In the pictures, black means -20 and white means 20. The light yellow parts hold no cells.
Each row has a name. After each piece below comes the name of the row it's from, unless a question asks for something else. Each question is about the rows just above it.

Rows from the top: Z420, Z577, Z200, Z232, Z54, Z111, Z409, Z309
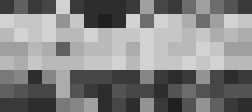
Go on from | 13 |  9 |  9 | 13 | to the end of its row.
|  9 | 11 | 11 | 13 | 11 | 11 |  9 | 11 |  7 |  9 |  7 |
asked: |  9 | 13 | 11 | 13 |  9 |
Z200
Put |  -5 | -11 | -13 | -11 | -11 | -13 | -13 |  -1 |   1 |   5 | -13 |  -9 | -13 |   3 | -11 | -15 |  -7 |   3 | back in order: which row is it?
Z309
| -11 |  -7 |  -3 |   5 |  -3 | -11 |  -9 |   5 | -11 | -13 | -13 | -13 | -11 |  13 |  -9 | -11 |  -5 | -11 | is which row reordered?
Z420
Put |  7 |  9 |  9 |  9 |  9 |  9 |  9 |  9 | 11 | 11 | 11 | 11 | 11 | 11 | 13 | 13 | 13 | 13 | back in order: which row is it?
Z54
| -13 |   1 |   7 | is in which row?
Z111
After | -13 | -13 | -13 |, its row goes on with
| -11 |   5 |  -9 | -11 |  -3 |   5 |  -3 |  -7 | -11 |

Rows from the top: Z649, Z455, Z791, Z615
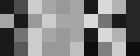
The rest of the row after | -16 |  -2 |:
|  12 |   6 |   4 |   6 | -16 |  14 |   8 | -14 |
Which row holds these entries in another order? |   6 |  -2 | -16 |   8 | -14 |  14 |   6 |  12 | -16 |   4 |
Z791
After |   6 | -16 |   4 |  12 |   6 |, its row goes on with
|   6 |  14 |  -2 | -16 | -14 |

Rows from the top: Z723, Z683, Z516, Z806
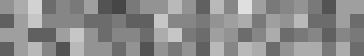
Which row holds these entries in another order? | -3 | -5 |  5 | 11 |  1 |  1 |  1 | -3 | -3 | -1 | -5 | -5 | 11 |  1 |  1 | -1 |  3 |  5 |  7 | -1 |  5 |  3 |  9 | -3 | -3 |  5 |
Z683
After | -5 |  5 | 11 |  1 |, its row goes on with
|  1 |  1 | -3 | -3 | -1 | -5 | -5 | 11 |  1 |  1 | -1 |  3 |  5 |  7 | -1 |  5 |  3 |  9 | -3 | -3 |  5 | -3 |
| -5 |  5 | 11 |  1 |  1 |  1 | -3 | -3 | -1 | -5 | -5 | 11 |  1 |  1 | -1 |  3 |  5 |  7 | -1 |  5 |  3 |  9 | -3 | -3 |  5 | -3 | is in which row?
Z683
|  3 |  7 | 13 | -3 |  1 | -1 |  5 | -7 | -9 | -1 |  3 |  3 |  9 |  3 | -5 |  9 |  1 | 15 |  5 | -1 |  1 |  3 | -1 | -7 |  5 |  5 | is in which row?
Z723

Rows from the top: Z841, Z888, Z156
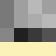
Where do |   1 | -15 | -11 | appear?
Z156
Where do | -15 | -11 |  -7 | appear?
Z156
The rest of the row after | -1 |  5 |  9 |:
| 5 |
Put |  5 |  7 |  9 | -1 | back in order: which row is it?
Z888
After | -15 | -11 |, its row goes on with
| -7 |

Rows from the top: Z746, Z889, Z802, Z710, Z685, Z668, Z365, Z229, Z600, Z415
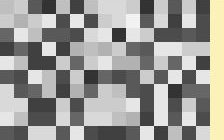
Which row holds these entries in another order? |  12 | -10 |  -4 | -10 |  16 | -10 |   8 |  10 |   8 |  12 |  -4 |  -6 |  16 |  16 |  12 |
Z710
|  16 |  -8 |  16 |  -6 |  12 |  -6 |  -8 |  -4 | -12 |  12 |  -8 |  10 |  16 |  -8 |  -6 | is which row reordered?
Z668
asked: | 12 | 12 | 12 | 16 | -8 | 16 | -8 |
Z229
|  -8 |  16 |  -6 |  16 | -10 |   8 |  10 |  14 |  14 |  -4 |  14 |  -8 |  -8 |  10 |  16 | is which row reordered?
Z600
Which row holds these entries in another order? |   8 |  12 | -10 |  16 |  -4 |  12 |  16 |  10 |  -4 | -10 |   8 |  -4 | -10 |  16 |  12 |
Z685

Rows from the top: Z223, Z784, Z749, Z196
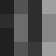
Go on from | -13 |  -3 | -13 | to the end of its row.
| 1 |
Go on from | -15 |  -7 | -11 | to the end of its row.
| 5 |
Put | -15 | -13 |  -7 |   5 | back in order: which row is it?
Z223
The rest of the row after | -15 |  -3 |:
| -13 |   1 |

